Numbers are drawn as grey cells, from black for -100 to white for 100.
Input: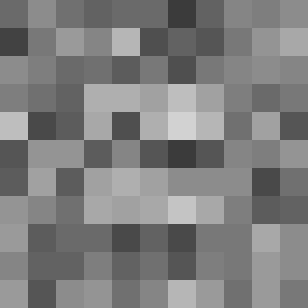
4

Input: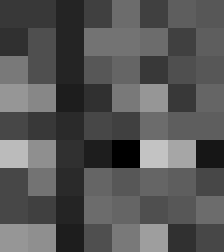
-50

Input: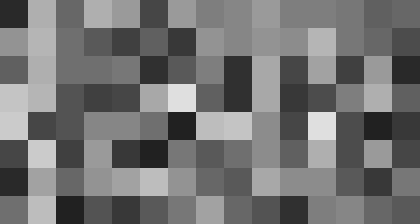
-7

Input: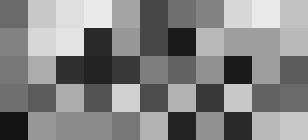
69

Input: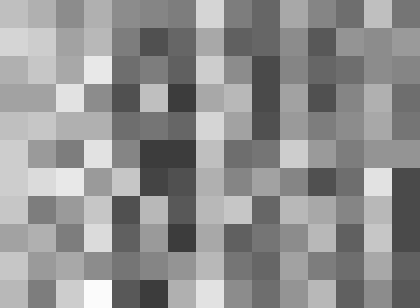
-14

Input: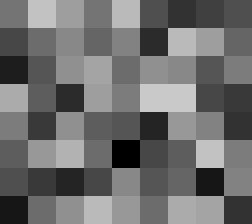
-61

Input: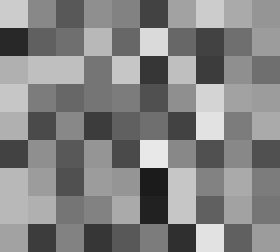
60
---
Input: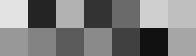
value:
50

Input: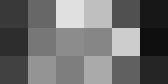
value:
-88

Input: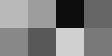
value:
-20

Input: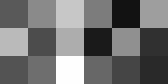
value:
-62

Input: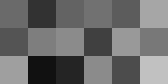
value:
-6

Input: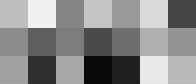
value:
15
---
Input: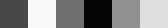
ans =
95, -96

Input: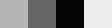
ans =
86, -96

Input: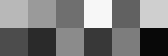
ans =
94, -94

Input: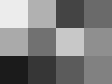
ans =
85, -79

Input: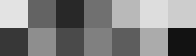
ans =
78, -86

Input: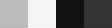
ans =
91, -87

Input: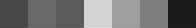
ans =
66, -79
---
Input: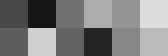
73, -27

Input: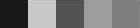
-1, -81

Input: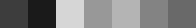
-18, -52

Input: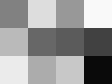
95, 84

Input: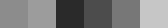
55, 10

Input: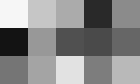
9, -8

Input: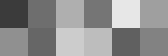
25, 13

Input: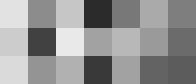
-1, 71

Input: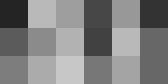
-60, -2
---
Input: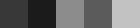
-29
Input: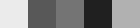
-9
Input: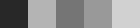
20
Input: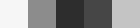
10
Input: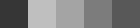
-3
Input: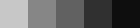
-24
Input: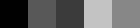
-31
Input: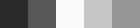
17
